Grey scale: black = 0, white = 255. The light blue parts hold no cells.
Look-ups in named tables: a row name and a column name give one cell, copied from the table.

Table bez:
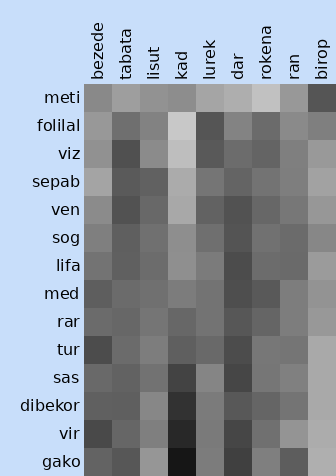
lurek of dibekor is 123
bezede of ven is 139
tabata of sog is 95
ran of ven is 119
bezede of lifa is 115
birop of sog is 135
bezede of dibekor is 96
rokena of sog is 113
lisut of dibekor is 135
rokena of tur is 119
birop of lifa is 155
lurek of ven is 98

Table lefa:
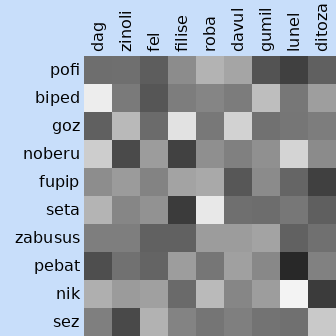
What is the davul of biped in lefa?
124
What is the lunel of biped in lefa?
119
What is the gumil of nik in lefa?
157
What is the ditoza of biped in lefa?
158
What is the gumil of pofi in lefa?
83
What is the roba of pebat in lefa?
118
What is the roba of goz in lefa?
120
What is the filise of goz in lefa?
226
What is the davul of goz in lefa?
210
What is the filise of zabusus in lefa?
97
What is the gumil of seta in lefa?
109
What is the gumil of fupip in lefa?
139
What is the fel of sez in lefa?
178
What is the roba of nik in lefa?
186
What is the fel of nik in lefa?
160
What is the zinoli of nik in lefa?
155
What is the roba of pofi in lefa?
179
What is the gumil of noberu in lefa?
144
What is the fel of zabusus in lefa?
97
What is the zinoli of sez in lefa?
73
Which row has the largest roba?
seta

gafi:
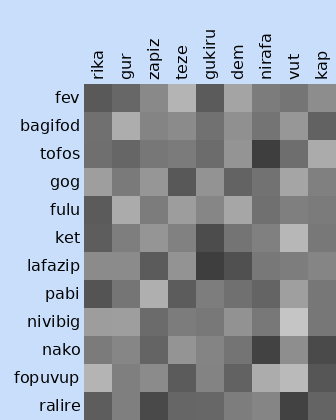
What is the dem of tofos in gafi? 148
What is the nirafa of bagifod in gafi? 116
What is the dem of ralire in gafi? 125
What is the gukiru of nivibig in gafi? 120
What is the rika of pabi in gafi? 84
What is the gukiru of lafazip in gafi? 62
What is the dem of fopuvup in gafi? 98
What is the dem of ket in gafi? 116
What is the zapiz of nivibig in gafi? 107
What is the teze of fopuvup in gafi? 91
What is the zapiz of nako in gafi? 100
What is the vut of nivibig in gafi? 197
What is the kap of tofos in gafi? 171
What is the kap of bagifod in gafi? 98
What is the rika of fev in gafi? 89

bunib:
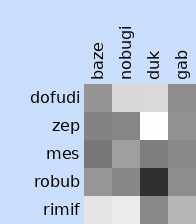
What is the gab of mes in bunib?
137
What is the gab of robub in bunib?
141
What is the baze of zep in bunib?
131
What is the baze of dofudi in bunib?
149
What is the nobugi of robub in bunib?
135
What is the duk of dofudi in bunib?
217
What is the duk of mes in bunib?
126
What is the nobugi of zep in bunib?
134
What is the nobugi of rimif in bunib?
235
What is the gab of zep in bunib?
145

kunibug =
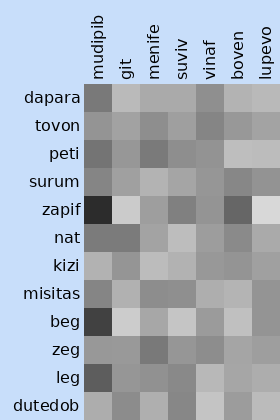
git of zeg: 153
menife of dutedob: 175
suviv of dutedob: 135
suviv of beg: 197
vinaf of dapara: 143
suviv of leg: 137
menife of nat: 163
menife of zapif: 158
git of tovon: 162
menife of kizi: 188
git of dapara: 186
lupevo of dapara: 185
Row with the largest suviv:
beg

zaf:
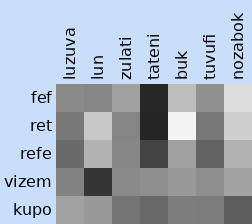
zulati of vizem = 137
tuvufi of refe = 98
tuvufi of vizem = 142
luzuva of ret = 120
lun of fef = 134
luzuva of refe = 106
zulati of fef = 160
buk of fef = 189
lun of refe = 179
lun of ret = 200
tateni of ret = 37
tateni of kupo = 104
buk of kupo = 125
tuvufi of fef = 144
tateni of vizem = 143
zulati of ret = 132
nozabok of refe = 177
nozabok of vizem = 163
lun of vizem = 53
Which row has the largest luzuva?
kupo

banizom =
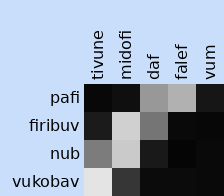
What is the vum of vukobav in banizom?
9
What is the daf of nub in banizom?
25
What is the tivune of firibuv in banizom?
27
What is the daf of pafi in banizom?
152
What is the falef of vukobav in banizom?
11
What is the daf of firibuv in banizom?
117
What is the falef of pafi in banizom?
177
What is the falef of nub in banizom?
5
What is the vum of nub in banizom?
9
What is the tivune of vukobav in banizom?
228
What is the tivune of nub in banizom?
124
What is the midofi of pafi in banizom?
15
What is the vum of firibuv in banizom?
7
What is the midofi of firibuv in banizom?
208
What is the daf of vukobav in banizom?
11
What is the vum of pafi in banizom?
22
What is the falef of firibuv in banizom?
9
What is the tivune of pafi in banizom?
8
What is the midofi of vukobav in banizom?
54
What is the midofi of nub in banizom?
202

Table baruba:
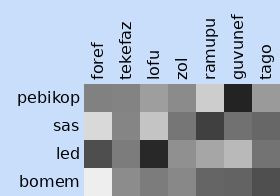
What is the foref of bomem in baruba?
238
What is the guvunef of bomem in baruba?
99
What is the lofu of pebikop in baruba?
158
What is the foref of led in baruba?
78
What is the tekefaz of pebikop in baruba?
131
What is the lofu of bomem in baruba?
124
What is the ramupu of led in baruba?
166
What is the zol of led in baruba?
144
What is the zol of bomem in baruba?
136

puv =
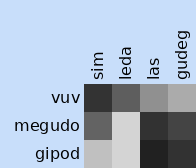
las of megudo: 50
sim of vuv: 51
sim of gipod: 192
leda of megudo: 212
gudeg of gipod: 50
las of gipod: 33
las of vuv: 144
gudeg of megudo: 68
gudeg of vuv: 171
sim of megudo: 99
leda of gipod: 212
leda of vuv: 94

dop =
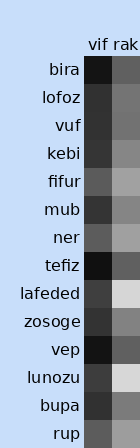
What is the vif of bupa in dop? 49
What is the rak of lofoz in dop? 116
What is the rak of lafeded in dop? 214
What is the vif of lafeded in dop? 63
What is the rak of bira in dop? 96
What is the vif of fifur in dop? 91
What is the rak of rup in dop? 157

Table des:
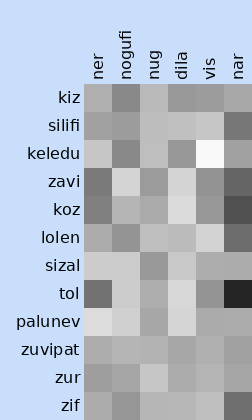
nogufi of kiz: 137
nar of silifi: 119
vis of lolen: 211
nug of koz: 170
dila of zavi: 212
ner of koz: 128
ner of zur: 158
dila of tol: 216
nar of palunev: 172
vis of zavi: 147
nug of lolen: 191
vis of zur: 180
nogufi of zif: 150
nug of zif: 182
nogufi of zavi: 212
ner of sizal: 204
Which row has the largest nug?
zur

